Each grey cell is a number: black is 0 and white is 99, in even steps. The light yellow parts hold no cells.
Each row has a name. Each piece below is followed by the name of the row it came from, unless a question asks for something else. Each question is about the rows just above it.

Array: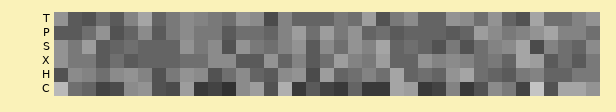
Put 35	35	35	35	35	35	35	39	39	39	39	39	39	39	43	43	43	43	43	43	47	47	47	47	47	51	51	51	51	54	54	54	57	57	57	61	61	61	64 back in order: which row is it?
X
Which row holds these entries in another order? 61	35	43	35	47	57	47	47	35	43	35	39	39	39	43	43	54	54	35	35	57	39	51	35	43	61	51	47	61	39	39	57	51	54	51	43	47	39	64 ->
X
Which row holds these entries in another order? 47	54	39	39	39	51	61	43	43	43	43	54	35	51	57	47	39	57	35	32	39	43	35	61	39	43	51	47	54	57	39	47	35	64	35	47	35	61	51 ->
P
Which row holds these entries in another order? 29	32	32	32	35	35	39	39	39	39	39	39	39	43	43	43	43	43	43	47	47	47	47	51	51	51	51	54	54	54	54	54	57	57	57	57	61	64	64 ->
H

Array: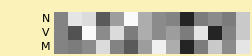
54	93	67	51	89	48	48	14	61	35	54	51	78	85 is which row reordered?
M
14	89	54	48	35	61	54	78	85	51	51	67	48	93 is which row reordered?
M
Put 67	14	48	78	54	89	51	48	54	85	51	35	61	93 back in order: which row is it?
M
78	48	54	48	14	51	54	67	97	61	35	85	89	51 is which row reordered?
N

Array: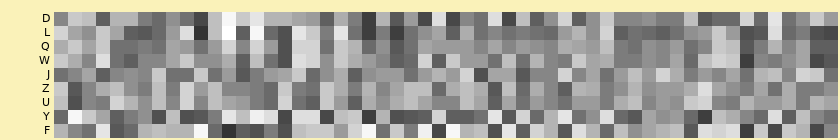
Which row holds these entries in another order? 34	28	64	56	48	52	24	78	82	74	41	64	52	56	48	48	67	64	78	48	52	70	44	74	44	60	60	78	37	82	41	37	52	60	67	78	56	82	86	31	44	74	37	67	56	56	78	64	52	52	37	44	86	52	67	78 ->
W
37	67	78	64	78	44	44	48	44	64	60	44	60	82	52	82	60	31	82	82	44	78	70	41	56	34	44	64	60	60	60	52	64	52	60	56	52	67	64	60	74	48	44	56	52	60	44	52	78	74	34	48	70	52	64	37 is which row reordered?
Q

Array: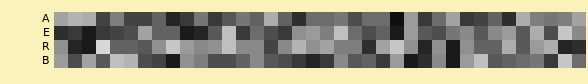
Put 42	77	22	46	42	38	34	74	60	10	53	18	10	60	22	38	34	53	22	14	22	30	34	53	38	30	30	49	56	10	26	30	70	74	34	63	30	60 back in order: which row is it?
B
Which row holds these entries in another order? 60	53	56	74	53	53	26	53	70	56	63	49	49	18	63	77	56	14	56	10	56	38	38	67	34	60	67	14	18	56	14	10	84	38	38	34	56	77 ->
R
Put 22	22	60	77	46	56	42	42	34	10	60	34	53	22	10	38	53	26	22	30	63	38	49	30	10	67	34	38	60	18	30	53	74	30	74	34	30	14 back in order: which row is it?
E

